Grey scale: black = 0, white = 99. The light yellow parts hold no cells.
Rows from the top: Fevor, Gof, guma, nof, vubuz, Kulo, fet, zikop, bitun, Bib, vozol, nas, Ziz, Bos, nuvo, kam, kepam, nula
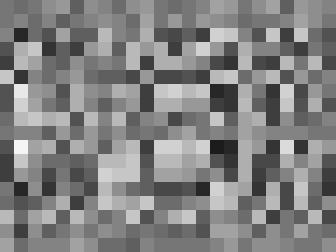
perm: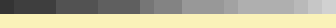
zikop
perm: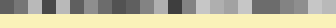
nuvo
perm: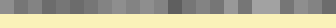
nula
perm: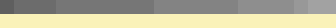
nula
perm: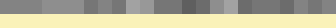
nula
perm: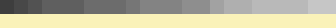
bitun

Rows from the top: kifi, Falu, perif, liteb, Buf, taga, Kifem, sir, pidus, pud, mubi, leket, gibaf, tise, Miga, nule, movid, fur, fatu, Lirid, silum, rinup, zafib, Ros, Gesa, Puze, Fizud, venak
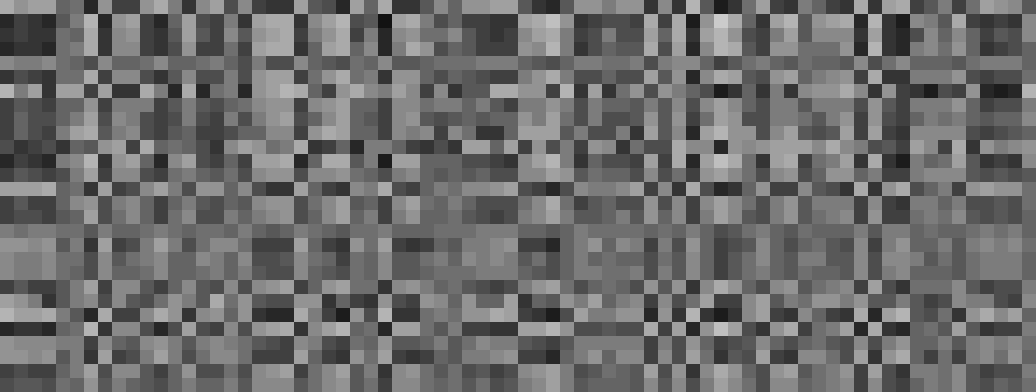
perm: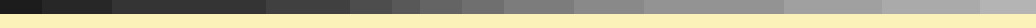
zafib
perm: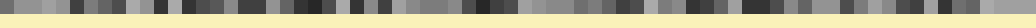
tise

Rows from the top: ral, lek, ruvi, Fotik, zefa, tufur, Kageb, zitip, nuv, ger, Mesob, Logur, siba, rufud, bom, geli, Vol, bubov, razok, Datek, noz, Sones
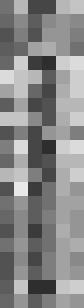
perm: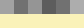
bubov
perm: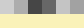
Kageb

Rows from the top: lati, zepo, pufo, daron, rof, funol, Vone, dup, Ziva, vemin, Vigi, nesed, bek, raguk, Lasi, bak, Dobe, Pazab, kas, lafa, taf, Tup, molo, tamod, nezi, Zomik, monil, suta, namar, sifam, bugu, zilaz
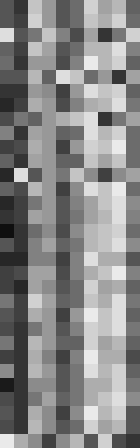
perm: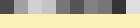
pufo
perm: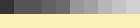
lati
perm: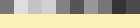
tamod
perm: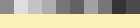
namar
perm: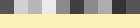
sifam
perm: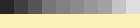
Lasi
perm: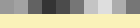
Ziva

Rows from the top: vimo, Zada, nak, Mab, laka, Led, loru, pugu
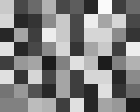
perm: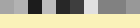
pugu
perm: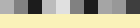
laka
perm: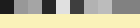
pugu
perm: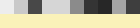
nak
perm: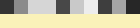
nak
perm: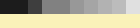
laka

